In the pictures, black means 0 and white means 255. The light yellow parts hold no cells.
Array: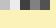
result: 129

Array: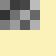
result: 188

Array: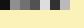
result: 82

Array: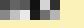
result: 17

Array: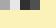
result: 80

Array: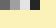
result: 37

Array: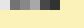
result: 168

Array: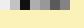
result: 174

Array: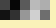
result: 186
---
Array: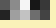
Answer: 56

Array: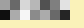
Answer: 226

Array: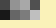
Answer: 80

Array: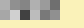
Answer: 111

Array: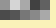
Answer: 97

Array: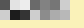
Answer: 206

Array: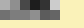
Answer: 204

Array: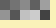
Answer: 159
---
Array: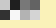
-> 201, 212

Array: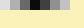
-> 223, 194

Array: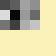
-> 74, 195

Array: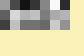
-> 158, 146

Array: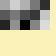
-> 166, 219

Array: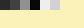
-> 42, 209
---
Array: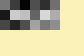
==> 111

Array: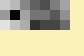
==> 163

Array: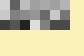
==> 180

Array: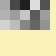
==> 82

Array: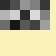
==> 55

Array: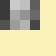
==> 93
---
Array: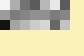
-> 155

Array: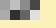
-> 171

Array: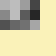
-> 136

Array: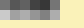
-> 202

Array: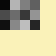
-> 75

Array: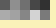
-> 171

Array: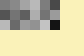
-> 84

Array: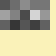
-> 161
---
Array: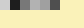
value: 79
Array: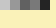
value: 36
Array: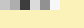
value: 247
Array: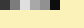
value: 13
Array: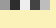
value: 189
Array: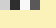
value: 89
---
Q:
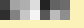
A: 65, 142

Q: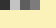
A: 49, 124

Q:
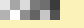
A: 230, 82

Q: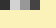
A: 49, 68

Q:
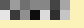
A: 89, 197

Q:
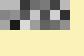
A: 186, 144
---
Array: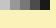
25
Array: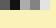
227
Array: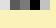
194
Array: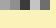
110
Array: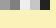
34
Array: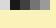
154
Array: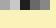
135
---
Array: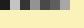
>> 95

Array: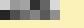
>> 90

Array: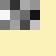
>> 72

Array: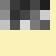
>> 121

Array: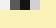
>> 20

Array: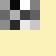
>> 233

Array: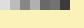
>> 114

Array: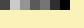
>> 47
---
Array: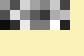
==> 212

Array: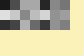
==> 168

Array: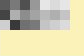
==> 80

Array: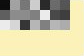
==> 119

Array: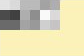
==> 186

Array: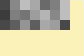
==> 190

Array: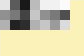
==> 25

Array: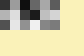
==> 15

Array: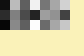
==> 95

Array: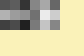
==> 52
